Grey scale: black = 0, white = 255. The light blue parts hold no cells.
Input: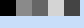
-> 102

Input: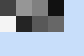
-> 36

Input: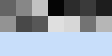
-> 215

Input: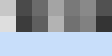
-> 113

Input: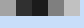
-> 27

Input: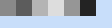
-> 221

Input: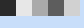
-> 170
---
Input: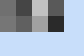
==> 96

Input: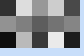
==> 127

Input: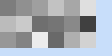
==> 202

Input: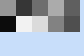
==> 242

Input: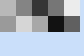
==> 214

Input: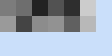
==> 69
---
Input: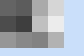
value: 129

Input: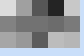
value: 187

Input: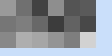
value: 127

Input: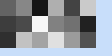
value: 155

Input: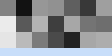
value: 167

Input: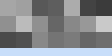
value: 102

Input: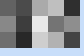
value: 178
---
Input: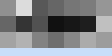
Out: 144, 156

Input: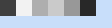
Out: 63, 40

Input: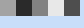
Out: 163, 78

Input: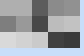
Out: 175, 58

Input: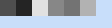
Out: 78, 178

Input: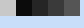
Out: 200, 85

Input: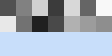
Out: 81, 142

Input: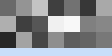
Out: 106, 120

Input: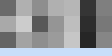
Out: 106, 134

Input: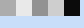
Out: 172, 11
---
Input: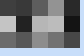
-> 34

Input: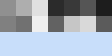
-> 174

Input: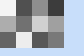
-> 113

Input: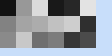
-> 164

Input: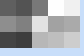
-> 128

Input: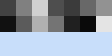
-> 128

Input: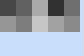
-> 97
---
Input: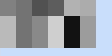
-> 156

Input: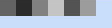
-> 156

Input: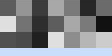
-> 204

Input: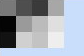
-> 238

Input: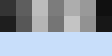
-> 23

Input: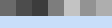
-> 174
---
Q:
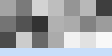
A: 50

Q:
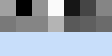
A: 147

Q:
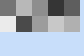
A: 142

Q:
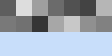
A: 159

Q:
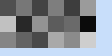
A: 147

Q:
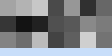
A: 33

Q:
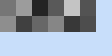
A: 36

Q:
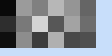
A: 212

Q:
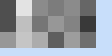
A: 118
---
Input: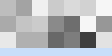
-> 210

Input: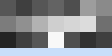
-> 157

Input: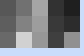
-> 50

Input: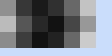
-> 103

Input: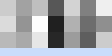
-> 128

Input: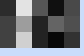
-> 16

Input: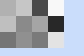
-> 74

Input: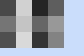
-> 37
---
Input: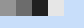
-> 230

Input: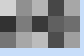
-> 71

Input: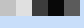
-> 8

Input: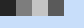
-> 90

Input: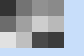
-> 138

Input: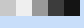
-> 60

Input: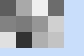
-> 108

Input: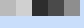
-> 74

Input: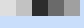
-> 106

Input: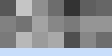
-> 109
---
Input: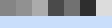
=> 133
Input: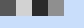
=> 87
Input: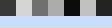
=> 56
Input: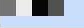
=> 116
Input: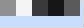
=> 144
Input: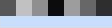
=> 87
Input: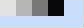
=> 226
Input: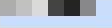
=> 173
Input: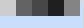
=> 205
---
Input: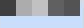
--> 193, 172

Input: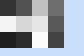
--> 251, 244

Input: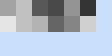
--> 229, 207

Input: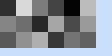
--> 216, 188

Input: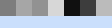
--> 215, 186

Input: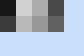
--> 209, 185

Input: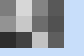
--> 215, 200
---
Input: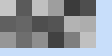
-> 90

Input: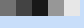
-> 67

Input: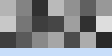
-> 131

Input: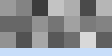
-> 131

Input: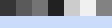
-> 90

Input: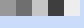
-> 111

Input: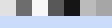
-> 109

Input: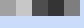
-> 199
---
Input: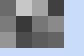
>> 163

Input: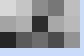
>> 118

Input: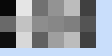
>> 188

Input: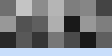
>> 134

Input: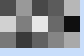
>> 91

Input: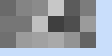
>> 91

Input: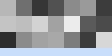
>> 153

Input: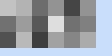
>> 69
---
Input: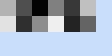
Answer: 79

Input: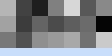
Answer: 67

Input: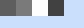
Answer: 122

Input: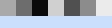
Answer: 109

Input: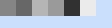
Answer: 102

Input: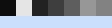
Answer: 228

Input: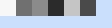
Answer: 111
